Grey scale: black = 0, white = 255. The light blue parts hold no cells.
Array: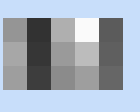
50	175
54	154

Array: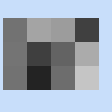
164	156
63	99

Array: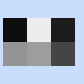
236	29
157	69

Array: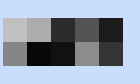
172	44
9	17

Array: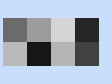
156	213
22	181

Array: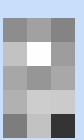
161	132
254	157

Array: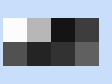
183	20
36	50

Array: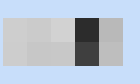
203	210
199	200
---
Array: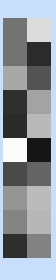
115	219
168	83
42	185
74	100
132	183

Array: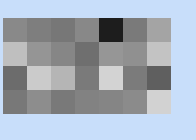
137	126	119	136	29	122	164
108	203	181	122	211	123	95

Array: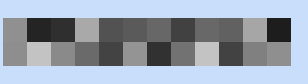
144	36	47	169	82	90	103	65	104	97	166	29

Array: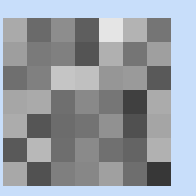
170	106	141	94	229	179	117
111	128	197	192	150	154	89
172	85	108	115	145	80	165
168	81	127	135	160	110	55

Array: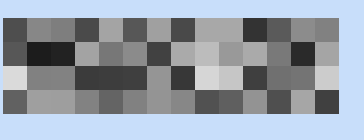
78	135	126	74	164	87	160	73	168	168	51	90	140	129
218	129	130	59	61	63	149	55	214	198	63	112	116	204

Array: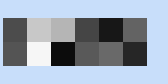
76	200	181	69	23	99
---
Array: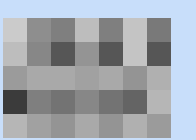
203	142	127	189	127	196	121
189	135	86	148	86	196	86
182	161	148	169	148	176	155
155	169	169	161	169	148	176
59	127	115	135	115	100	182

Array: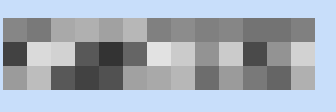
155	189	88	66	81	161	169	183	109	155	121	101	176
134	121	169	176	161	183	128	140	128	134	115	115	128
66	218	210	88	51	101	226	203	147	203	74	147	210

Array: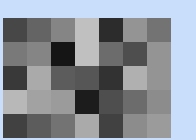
184	162	155	28	78	108	140
121	133	21	192	108	78	148
71	100	133	192	44	148	115
65	92	115	170	65	140	155
57	170	92	86	50	176	148

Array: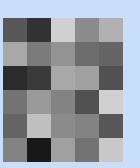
168	123	147	108	101
131	24	160	115	200
115	154	131	81	208
101	192	139	131	87
87	50	208	139	176
43	58	168	160	81

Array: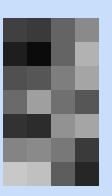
200	192	93	38
132	138	120	58
106	159	112	86
80	86	126	165
64	58	100	138
50	44	146	165
30	11	100	178

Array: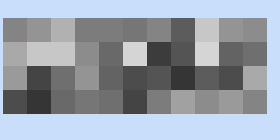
169	199	199	140	105	213	60	84	213	99	111
154	68	111	148	99	76	84	53	92	76	169
132	148	177	124	124	118	132	92	199	148	140
76	53	105	118	111	68	124	161	140	154	132

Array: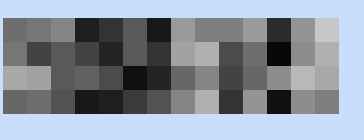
168	162	89	97	75	16	36	103	133	67	103	141	184	168
118	67	89	67	36	89	51	162	176	75	110	8	141	176
110	118	133	30	51	89	24	154	126	126	154	43	148	199
103	110	82	24	30	59	82	133	176	51	148	16	141	126

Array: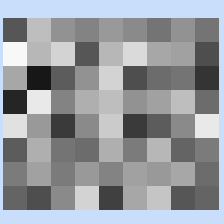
248	183	211	86	183	218	167	161	78
225	153	58	138	203	58	92	138	233
167	23	92	146	211	78	108	116	52
123	161	123	153	131	161	153	167	108
100	78	138	211	64	167	197	86	100
92	175	116	108	175	123	183	100	123
86	190	146	131	153	138	116	146	116
37	233	131	175	190	146	161	190	108

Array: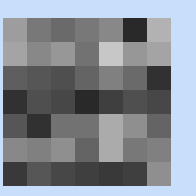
164	136	151	114	199	151	164
157	120	106	120	136	41	178
136	128	143	100	171	120	128
94	86	79	100	128	106	49
86	49	114	114	171	143	100
57	86	71	63	57	63	143
49	79	71	41	63	79	71
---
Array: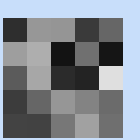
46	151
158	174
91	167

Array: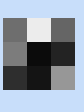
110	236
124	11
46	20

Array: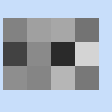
130	160
66	138
142	133

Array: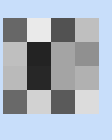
103	234
191	35
186	39

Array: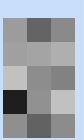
156	100
160	164
193	141

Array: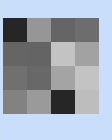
38	150
101	100
112	104

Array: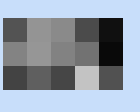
83	148
131	150
67	95

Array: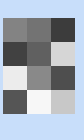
131	115
65	96
236	137

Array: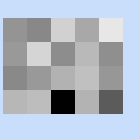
148	136
153	213
137	153
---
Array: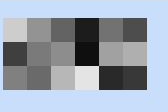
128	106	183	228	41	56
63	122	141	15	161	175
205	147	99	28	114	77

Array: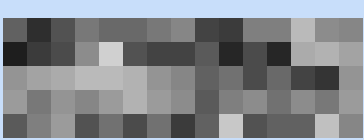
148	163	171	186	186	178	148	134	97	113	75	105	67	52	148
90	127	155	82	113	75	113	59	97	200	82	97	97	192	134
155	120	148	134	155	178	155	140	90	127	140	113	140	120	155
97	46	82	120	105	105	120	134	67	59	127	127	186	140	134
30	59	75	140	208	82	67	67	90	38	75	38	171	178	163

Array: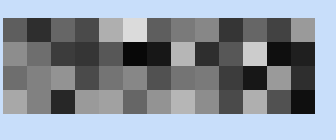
110	129	147	74	116	135	81	116	122	60	23	154	46
94	46	102	74	175	219	94	122	135	53	102	66	154
141	110	60	53	87	8	23	182	46	87	204	15	31
168	129	39	154	161	102	147	182	141	74	175	81	15

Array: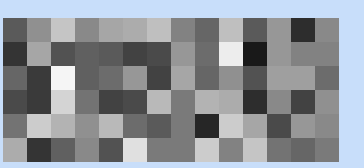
102	58	245	96	108	151	66	166	102	144	82	159	159	108
74	58	212	115	66	74	185	122	179	172	45	137	66	144
90	144	197	137	166	172	191	130	102	191	90	151	45	137
115	204	179	144	185	108	90	122	38	204	166	74	151	137
172	52	96	137	82	224	122	122	204	130	197	115	102	122
52	166	82	96	90	66	74	151	108	237	25	151	130	130

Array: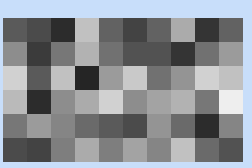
209	90	193	37	155	201	113	148	209	193
186	44	141	171	209	141	163	178	119	238
119	155	133	106	90	75	148	106	44	133
75	67	126	171	126	163	133	193	106	82
141	59	119	178	113	82	82	52	113	155
90	75	44	193	98	67	98	171	52	98

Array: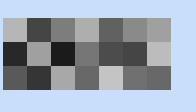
89	53	168	104	196	112	104
182	69	125	174	97	138	160
40	160	27	118	76	69	188

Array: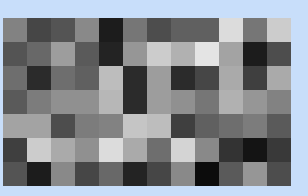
63	204	170	144	220	170	110	212	137	51	20	57
84	104	157	90	35	150	204	177	228	163	28	77
90	124	144	144	183	43	157	144	118	177	150	130
84	28	137	70	104	35	70	137	12	90	150	77
110	43	110	96	189	43	157	43	70	170	63	170
130	70	84	137	28	118	77	96	96	220	118	204
163	163	77	124	130	197	189	63	96	110	124	90
